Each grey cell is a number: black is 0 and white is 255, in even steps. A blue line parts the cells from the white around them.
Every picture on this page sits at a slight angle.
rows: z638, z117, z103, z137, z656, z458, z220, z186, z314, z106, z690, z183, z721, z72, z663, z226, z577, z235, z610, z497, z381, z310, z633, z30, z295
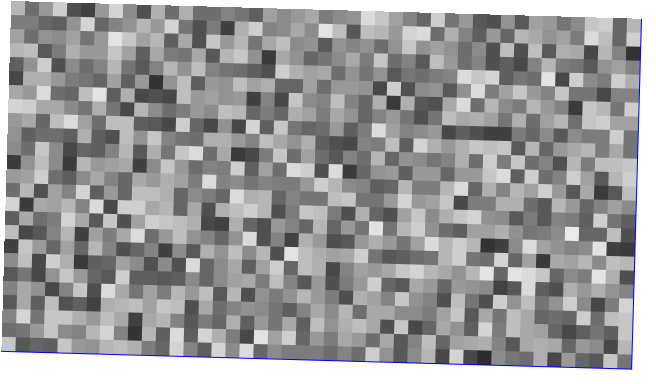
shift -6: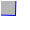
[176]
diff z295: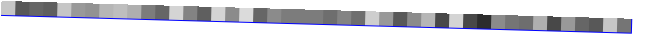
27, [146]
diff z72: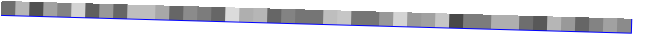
11, [175]
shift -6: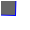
[96]

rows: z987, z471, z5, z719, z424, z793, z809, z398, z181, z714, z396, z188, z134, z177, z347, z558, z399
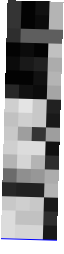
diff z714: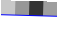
1, [158]
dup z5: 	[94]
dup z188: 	[180]
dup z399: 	[213]
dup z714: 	[158]

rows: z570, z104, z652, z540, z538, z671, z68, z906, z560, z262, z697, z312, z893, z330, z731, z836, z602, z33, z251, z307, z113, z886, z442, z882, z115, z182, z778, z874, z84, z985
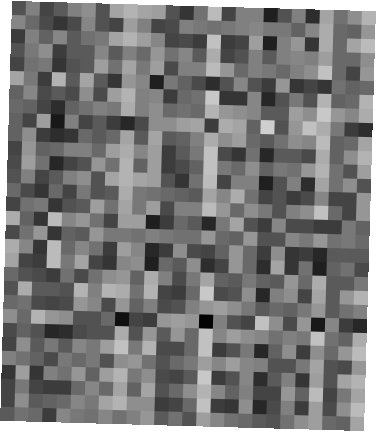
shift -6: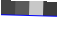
[62, 84, 194, 54]
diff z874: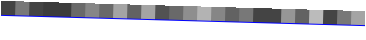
17, [128]
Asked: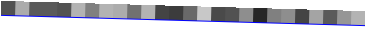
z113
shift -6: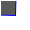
[84]
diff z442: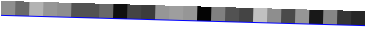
24, [60]
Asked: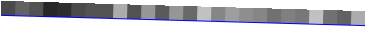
z882

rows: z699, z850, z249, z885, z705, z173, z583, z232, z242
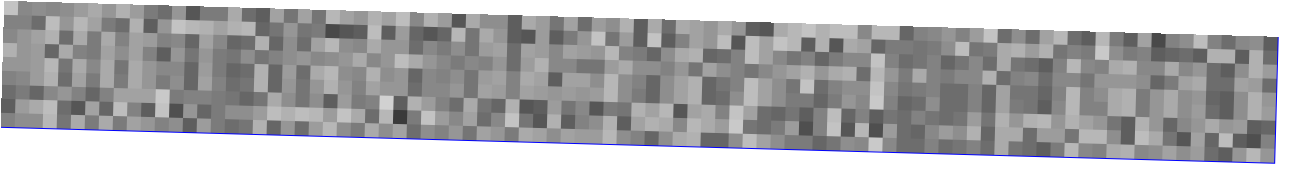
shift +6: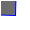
[115]
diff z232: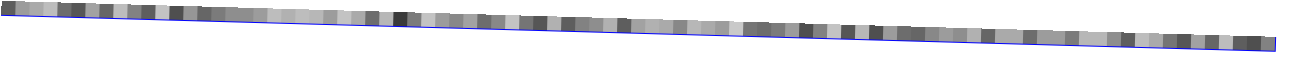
76, [117]
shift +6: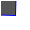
[92]
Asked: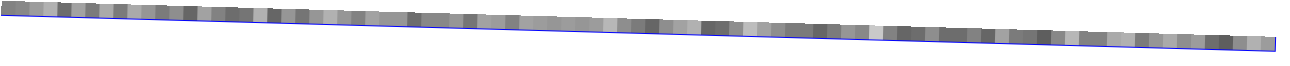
z173
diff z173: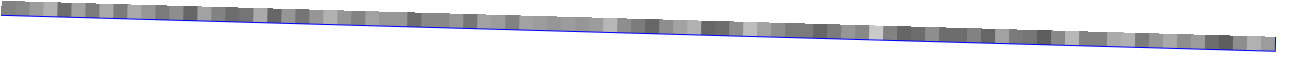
18, [177]

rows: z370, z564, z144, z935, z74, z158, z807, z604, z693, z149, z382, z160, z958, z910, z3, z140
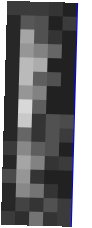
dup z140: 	[59]
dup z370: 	[59]

